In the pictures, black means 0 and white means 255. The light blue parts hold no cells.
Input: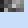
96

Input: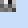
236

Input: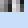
127

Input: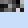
126

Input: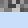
138

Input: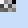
136

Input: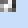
115

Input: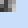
64
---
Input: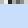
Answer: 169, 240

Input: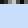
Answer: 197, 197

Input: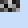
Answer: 175, 201

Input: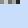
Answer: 109, 206

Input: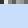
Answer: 95, 231

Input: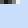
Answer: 61, 242

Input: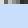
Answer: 145, 220

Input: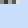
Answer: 168, 226

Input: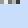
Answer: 115, 239

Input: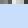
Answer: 234, 234
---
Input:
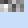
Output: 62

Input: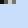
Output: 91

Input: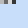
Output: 104

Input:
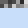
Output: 99

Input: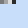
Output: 165

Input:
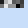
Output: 181

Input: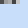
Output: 159
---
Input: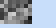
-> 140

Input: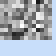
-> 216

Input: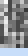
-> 84

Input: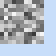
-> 245

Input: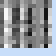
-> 150

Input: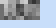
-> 141

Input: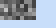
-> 125

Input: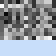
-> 164
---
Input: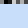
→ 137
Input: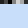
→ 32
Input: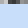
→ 174
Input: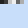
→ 33
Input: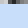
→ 197
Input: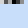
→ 212
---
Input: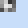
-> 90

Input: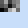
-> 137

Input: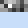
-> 167

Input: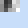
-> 201

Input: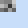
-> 203

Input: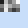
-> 250

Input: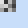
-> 92

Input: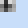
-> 188

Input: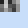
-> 174
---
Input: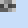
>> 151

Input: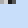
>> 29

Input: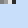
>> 228

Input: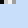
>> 243

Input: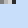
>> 211

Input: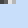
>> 227
